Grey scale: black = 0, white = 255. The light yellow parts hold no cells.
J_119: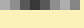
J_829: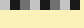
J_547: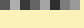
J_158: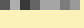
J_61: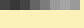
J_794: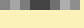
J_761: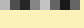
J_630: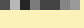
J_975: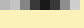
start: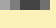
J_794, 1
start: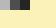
J_761, 0
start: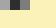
J_547, 4
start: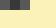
J_119, 2
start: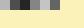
J_761, 0
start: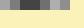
J_794, 1
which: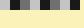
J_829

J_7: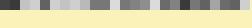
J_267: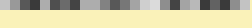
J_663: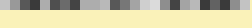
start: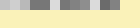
J_7, 6
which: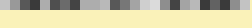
J_663

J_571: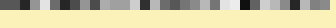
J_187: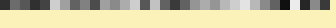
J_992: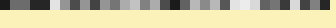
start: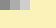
J_187, 11
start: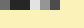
J_992, 2
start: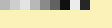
J_187, 22
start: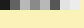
J_992, 17
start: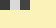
J_992, 28
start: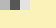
J_992, 21

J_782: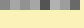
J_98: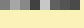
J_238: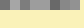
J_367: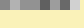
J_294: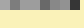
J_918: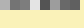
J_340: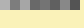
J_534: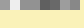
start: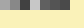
J_98, 1
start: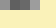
J_534, 3
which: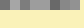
J_238
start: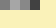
J_98, 0

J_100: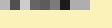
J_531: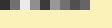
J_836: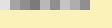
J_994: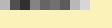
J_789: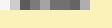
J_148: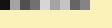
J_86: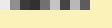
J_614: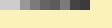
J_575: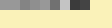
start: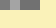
J_789, 3
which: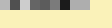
J_100
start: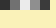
J_531, 0
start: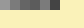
J_614, 2
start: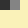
J_994, 2

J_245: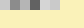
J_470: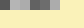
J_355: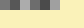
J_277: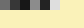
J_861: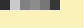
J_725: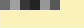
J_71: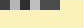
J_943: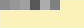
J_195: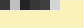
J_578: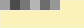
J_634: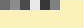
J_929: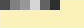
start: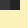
J_725, 2
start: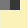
J_861, 4
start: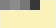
J_861, 2

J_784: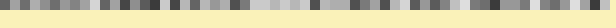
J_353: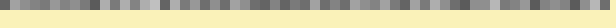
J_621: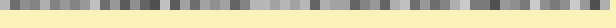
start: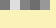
J_784, 52
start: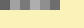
J_353, 40
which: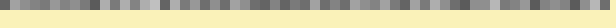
J_353

